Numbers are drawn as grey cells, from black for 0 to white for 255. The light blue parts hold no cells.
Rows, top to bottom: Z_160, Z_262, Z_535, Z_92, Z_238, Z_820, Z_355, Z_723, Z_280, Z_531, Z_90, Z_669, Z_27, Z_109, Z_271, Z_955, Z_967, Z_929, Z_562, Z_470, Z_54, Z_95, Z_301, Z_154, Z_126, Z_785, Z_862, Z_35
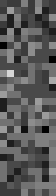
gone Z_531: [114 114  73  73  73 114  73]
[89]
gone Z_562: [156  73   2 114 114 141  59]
[16]
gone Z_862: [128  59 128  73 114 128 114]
[89]
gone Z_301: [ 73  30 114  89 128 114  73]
[46]
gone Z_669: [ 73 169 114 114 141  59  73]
[101]

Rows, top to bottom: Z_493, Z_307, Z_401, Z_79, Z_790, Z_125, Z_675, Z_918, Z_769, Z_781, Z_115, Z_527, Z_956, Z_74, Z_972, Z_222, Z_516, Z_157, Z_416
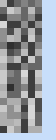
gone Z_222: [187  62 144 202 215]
[76]
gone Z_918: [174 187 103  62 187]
[76]
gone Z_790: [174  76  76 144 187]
[91]
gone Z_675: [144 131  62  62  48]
[119]
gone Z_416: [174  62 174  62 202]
[159]

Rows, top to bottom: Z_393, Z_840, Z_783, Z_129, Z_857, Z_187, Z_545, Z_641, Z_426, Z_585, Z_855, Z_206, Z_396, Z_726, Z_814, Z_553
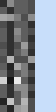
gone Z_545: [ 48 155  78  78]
[62]
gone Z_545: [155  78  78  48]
[62]
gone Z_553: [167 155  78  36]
[94]
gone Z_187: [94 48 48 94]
[124]
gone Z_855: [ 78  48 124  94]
[110]

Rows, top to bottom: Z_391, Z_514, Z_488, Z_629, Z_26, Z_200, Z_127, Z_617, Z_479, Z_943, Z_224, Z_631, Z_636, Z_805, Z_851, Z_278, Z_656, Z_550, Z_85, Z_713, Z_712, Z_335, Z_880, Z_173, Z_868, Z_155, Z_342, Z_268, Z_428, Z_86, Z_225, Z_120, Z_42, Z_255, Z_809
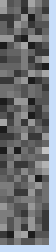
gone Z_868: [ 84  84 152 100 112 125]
[137]
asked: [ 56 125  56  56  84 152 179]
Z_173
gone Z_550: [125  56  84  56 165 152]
[70]
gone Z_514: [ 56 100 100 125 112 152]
[43]

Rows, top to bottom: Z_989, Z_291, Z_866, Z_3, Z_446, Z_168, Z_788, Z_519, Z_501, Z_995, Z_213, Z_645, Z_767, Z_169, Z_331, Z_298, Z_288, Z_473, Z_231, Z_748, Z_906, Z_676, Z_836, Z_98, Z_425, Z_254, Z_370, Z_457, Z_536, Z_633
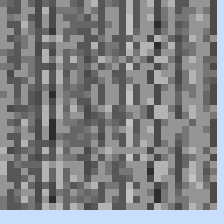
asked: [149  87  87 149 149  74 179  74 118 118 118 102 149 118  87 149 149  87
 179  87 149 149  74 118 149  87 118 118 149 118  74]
Z_291
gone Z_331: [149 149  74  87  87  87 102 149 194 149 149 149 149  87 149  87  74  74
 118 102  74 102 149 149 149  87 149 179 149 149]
[164]
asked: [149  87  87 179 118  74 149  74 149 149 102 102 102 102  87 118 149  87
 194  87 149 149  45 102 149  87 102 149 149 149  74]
Z_3
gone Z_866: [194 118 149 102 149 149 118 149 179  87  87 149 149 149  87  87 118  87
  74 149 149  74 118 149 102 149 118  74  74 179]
[133]
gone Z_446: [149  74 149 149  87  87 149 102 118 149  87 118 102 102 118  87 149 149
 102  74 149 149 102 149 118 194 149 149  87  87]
[58]

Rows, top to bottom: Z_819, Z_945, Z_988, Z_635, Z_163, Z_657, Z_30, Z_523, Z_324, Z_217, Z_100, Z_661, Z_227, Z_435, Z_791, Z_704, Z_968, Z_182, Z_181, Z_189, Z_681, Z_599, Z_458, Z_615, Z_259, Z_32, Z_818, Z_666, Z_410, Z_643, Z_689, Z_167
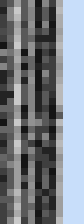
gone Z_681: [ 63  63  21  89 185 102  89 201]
[35]
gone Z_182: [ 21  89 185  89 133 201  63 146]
[102]
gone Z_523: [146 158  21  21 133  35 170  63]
[117]
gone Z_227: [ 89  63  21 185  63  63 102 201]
[133]
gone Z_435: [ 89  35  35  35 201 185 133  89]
[51]
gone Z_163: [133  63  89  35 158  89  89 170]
[75]

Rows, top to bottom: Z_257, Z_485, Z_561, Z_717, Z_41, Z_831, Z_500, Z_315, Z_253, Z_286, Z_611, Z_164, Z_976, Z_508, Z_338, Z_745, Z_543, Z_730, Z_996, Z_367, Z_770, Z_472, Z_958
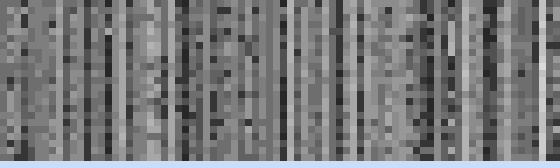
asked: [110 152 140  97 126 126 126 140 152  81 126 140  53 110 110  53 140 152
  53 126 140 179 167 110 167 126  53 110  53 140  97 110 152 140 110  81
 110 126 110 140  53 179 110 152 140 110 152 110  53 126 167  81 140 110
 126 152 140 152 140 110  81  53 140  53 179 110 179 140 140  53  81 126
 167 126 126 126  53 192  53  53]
Z_500
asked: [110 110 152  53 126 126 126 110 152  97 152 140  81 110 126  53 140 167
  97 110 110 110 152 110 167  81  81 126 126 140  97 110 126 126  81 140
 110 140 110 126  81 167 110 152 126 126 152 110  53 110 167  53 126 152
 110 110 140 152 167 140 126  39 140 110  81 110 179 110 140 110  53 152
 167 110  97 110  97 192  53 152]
Z_561
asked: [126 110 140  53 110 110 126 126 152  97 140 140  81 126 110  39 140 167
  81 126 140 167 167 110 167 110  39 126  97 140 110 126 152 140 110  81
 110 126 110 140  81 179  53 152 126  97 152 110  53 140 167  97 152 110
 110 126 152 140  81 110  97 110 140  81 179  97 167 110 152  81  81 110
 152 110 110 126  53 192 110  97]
Z_315
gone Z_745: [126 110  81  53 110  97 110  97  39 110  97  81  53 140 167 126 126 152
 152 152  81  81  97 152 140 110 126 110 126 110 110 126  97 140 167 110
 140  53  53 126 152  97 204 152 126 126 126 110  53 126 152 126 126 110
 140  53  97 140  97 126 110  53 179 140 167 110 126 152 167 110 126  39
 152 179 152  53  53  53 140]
[67]

